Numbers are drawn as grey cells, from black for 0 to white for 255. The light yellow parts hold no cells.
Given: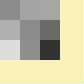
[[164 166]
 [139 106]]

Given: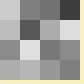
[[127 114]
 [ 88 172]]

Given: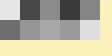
[[ 72 139]
 [149 167]]

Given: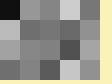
[[151 133]
 [111 118]]

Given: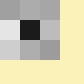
[[172 166]
 [ 27 188]]

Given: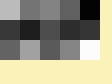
[[116 131]
 [ 30  77]]

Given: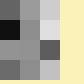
[[155 205]
 [141 222]]
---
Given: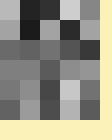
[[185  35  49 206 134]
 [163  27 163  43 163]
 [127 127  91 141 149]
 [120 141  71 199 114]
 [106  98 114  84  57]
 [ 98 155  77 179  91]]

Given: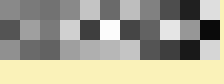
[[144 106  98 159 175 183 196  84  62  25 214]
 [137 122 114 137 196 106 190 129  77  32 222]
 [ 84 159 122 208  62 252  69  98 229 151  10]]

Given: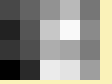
[[ 72  99 146 185 118]
 [ 53  78 173 165 124]
 [ 34  85 199 249 138]
 [  1  41 235 227 158]]

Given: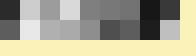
[[ 93 231 176 170 142  79  93  29 191]
 [ 43 204 156 217 127 120 114  23  57]]

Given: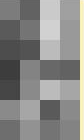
[[138 166  90 138]
 [124  98 202 159]
 [110 146 116 131]
 [ 90 116 209 153]
 [ 77  83 187 153]
 [ 69 138 187 166]
 [ 61 131 104  98]]

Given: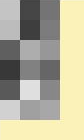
[[209 159 167]
 [196  69 116]
 [188  62 123]
 [ 95 173 151]
 [ 89 223 135]
 [ 56 129 102]]

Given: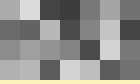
[[177 184  91 211 190  91 114]
 [171 219  68  61 120 165 114]
 [140 159 147 132  75 211 120]
 [107  99 184  75 132 196  68]]

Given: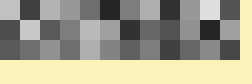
[[193  65 180 152 110  37 125 174  50 152 222  83]
 [ 89 110 145 110 174 131  96 125  65 102 137  71]
 [ 77 201  89 125 186 160  50 102  83 145  37 160]]

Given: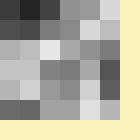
[[195 195 131 123 169  86]
 [182 208 153 137 208  94]
 [176 188 230 169 145 123]
 [108 102 161 161 223 182]
 [ 79  72 123 137 216 188]
 [ 59  36  66 145 153 216]]
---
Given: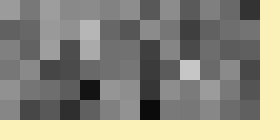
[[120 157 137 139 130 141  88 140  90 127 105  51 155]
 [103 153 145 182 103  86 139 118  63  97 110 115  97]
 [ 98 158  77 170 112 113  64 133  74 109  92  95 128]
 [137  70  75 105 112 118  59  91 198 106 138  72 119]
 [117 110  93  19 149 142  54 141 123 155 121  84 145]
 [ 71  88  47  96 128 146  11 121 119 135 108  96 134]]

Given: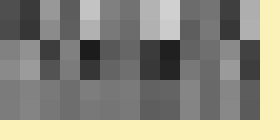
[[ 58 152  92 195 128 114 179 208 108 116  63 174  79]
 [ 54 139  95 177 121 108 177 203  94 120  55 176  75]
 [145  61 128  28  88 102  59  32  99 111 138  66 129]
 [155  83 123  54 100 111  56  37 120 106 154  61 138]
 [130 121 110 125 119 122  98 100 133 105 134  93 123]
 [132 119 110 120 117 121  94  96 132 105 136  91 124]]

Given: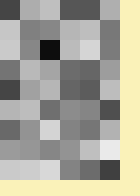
[[173 191  86  86 175  69]
 [128 135 182 190 120 198]
 [135  13 187 213 123 202]
 [185 165 108 102 157 116]
 [161 182 101  92 189  69]
 [189 111 140 133  79 181]
 [147 212 131 118 178 105]
 [150 134 147 191 234 155]
 [205 216 131 108  64 202]]

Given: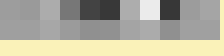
[[154 172 119  67  56 173 235  55 156 165 157]
 [159 167 155 144 145 164 171 144 160 160 159]]

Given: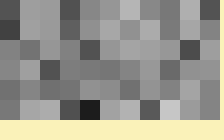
[[158 155  81 135 150 181 136 120 175  83  83]
 [160 154  95 144 167 145 171 122 166 131  65]
 [115 150 129  82 150 164 160 151  76 158 130]
 [159  82 125 121 118 132 152 106 145 147 134]
 [133 112 116 145 140 113 147 130 164 132 113]
 [166 172  80  28 162 178  89 198 155 132 120]]

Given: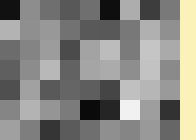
[[141 111  88 111  14 173  61 121  17]
 [143 152 114  89  88 120 176 144 179]
 [132 156  75 163 188 123 197 170 108]
 [140 184  98 165 171 142 194 138  95]
 [161  89 101  94  69 192 182 154  79]
 [179 149 123  10  37 241 158  50 133]
 [126  53  91 111 143 133 153 102 160]]
